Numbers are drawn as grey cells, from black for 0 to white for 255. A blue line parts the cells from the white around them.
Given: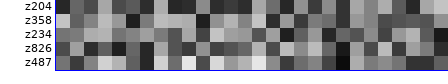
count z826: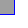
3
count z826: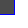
3
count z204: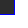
4
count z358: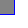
3
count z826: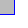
3
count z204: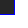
4

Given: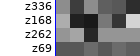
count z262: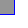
4
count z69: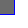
2
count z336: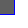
1
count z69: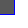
3

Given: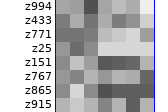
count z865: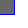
0
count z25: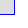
0
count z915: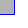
4

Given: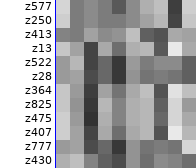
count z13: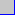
1
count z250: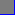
3

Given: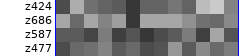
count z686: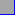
5
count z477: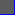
2
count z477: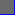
3
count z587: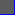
3
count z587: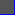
2
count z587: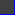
2

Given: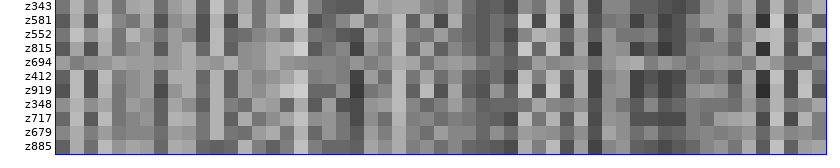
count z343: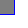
4
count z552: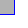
7
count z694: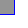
13
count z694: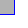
0
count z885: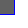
7
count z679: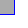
3

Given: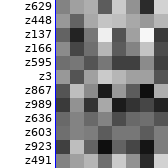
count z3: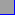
3
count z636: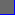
3
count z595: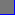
2

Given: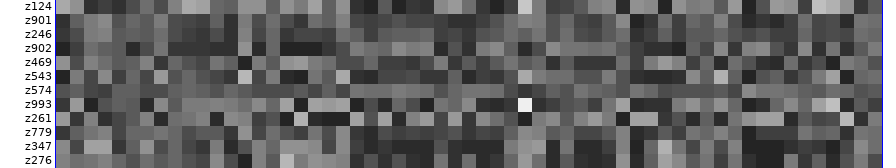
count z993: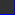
5
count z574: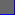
6
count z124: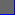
1
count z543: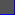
8

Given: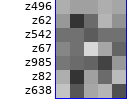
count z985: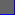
1
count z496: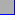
2
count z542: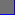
4
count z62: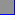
1

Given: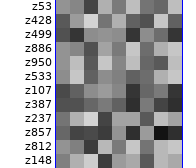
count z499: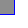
3
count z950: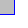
3
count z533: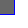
0
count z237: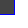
1
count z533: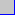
2

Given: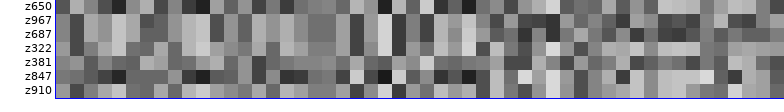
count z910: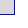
1
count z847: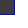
4
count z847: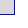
3
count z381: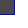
5
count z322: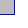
4
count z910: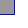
5

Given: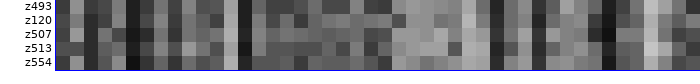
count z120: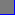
8
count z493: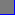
1
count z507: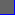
4
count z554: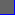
3
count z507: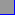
5
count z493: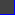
5

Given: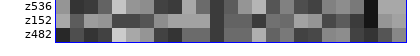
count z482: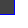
4
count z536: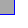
3
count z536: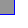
3
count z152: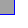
5
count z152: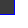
3
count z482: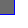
4

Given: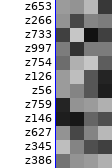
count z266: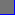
0
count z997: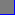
3

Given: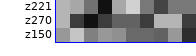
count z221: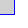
1
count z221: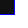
1
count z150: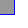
3
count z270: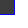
4
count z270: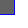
2
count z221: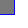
3
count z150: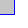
1

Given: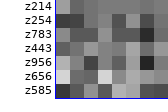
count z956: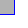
1
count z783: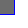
1
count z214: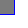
4
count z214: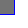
2
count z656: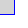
2
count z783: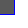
4

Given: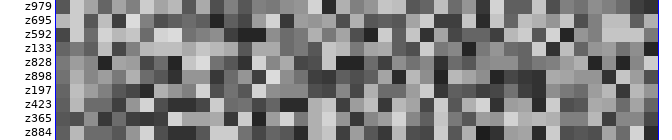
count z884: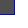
4
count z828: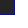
6
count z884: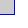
4
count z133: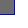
2

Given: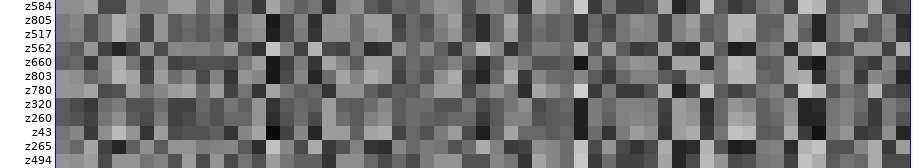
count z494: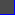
9
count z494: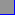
7
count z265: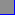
2

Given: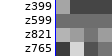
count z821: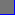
1
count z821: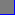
0
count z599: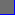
4
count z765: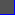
1
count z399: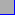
0
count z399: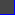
3

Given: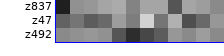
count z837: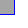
4
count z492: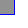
2
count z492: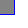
0
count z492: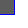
1

